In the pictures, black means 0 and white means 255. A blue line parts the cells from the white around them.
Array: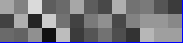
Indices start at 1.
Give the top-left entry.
167
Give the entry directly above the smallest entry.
204
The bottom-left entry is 106
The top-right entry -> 59
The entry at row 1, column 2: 130
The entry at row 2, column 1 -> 66
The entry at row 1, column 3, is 218
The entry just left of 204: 37
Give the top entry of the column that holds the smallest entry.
93

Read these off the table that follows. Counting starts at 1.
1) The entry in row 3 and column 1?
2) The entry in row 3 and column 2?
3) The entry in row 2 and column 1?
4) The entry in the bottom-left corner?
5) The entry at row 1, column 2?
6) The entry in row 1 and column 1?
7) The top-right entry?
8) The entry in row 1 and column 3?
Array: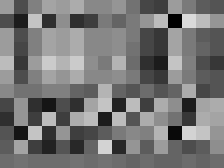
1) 156
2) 77
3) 77
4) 108
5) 77
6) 156
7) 84
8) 128

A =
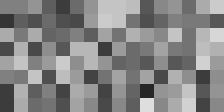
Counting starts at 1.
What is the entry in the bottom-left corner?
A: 60
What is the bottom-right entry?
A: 136
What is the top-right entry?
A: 203
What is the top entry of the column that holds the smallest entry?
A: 87
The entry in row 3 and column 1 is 171
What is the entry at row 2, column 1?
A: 53
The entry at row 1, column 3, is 148
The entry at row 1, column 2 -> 128
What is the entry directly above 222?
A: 39
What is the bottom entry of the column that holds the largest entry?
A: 222
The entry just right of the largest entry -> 136
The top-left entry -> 128
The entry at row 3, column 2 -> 121
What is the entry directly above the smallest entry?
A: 163
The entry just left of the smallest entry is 100

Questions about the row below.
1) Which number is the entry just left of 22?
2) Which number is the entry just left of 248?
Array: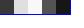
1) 83
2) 223

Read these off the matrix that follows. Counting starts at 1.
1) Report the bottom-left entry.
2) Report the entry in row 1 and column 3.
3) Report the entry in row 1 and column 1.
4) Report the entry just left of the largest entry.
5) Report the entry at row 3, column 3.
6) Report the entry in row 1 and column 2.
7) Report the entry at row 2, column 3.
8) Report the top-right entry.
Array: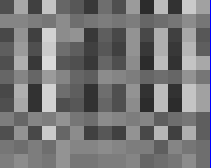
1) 125
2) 64
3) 79
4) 56
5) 64
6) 168
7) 125
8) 161

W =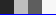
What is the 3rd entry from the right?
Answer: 190
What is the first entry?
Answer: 38
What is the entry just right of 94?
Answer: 247
